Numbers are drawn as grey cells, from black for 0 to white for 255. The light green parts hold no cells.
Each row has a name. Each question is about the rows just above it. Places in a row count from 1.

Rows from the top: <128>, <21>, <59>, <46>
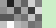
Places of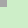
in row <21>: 2 4
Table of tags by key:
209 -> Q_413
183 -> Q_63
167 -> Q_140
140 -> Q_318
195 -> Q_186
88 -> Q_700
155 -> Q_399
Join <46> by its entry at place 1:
Q_186
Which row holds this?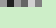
<128>
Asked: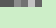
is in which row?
<59>

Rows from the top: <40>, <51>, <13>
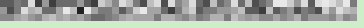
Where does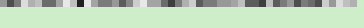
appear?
<51>
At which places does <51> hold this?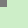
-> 3 15 16 26 30 31 41 44
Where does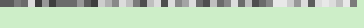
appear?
<40>

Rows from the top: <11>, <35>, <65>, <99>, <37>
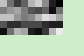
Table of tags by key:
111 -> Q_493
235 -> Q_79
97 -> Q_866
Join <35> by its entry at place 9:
Q_493
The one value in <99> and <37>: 31
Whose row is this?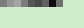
<35>

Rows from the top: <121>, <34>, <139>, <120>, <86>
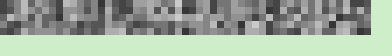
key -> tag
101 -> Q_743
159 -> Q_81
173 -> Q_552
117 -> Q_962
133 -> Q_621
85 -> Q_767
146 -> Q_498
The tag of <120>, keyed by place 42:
Q_552
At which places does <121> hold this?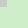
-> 26
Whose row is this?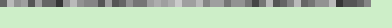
<139>
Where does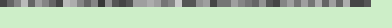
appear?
<121>
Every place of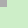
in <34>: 16 22 24 26 41 44 46 52
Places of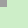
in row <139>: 4 6 16 22 24 27 28 31 32

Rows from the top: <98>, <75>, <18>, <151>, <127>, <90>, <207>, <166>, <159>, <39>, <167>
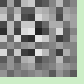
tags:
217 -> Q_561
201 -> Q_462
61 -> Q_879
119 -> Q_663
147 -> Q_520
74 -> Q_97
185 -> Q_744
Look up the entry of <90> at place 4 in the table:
Q_879
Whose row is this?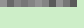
<167>

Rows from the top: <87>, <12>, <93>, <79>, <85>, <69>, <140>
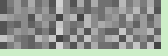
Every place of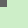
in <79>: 3 5 8 20
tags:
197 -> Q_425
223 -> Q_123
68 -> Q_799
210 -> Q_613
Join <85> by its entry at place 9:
Q_613
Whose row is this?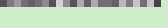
<140>
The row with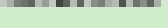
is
<69>
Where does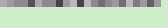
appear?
<93>
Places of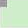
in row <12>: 3 5 7 16

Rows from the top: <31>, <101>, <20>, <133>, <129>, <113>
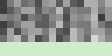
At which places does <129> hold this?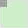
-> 2 5 6 14 15
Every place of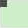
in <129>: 1 3 10
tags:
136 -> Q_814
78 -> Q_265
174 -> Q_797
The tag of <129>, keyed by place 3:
Q_265
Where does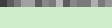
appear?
<101>
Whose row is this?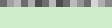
<113>

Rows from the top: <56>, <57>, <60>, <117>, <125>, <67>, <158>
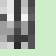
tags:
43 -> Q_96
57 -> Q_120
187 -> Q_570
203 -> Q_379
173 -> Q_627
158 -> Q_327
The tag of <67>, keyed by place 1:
Q_627
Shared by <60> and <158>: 84
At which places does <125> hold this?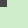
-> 3 5

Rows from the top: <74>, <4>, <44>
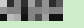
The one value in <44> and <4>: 132
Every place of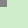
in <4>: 2 3 5 6 8 9
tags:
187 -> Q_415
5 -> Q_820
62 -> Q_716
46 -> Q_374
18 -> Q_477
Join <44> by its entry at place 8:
Q_477
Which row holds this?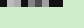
<44>
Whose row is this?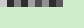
<74>
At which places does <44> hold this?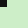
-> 1 4 8 9
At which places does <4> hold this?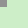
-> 1 7

